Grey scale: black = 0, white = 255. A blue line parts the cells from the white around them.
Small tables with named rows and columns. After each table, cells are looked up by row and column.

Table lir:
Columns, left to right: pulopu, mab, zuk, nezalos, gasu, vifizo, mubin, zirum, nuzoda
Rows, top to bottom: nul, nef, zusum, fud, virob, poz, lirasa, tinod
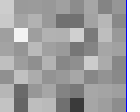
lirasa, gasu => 131
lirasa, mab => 106
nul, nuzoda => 150
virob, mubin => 204
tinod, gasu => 112
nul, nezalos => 152
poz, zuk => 172
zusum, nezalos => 178
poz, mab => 192

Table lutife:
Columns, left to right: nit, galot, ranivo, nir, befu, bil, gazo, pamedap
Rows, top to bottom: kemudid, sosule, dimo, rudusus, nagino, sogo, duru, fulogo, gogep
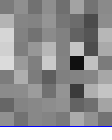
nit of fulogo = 102
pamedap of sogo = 167
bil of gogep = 172
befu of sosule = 118
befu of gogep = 122
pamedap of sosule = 141
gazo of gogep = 145
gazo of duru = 175
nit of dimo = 214
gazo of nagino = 193
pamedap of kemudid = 138
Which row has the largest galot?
sogo

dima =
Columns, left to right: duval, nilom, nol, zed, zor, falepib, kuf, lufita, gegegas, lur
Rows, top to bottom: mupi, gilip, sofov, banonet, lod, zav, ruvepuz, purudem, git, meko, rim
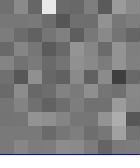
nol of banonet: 118
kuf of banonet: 134
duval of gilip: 119
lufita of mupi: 90
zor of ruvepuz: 130
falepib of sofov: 94
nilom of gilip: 119
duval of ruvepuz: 106
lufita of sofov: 137
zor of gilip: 86
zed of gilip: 109
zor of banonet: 105

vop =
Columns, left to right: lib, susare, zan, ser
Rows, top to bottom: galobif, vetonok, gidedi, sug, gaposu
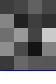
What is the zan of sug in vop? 20
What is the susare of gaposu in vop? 104
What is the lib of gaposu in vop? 57
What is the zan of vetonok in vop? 62
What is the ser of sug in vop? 130
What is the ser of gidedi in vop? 202
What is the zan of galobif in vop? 97
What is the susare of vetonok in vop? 33
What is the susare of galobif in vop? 70
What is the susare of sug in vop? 74
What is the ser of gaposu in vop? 87
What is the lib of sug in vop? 142
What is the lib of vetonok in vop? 133
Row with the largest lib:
sug

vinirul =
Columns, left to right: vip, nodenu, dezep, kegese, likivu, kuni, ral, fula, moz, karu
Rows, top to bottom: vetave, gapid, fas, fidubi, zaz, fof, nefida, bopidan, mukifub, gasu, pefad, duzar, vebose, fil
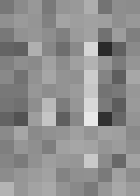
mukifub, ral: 232
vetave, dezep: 152
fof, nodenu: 114
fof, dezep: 146
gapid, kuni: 158
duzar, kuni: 150
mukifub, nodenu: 82
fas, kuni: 155
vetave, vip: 119
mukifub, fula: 49
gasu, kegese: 145
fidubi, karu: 138
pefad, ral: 163
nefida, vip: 120
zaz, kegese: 161
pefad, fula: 149
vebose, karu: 140

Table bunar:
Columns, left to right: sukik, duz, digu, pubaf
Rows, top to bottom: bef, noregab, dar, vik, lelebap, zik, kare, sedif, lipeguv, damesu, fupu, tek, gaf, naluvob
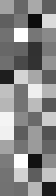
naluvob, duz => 110
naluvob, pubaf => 26
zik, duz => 212
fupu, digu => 155
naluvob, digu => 183
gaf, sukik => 115
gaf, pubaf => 197
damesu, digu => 156
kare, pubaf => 181
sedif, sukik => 182
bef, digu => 169
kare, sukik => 192
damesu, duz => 93
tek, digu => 18
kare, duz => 114
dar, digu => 118
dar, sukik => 113
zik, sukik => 30
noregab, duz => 119
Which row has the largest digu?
kare

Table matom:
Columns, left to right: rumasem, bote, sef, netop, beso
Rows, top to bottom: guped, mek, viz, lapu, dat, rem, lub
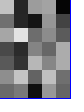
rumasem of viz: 166
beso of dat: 172
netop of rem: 191
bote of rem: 196
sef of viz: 109
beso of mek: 67
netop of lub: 152
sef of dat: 183
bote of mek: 38
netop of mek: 150
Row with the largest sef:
dat

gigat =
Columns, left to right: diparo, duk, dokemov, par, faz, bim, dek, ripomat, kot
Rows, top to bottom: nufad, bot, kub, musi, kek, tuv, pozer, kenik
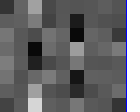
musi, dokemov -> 9
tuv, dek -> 96
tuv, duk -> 82
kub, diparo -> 118
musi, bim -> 157
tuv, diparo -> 115
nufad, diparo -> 52
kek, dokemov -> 32
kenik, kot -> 52
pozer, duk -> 86
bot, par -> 67
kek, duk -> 92
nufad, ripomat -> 93
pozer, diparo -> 94
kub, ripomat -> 94
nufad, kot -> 84
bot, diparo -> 93

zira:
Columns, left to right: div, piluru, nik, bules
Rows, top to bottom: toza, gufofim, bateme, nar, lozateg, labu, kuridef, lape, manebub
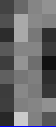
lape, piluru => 128
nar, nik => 133
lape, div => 62
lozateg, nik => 110
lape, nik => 133
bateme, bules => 46
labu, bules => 46
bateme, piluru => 169
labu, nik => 127
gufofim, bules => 130
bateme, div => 44
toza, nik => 133
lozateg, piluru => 148
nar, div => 89
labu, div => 96
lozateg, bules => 17

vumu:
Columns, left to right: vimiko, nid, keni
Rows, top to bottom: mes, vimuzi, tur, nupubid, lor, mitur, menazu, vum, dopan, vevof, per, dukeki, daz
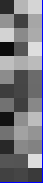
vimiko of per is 40
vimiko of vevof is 114
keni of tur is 171
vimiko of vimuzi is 147
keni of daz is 58
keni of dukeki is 222
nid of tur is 138
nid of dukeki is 84
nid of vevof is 162
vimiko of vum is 114
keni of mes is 213

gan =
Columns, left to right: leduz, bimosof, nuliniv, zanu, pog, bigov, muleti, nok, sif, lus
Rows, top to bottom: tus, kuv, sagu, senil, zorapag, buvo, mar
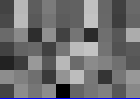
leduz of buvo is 141
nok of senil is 115
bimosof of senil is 100
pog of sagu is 65
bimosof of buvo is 128
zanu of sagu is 144
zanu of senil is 64
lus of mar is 136
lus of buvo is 152
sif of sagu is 87
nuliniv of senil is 105
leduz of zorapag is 34
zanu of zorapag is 88
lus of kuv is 101
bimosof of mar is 141
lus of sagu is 172
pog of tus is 95
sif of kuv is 61
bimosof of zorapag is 60
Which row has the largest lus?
sagu

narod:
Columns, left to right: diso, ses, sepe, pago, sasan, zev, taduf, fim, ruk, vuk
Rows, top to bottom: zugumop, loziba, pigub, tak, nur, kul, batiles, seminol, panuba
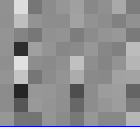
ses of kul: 197
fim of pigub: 148
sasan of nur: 144
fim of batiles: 156
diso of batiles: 140
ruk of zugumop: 169
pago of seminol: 148
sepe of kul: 118
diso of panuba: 151
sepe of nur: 141
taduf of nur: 142
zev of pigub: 125
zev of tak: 138
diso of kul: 148
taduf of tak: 151
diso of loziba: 144
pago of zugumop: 140
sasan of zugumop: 150
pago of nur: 138

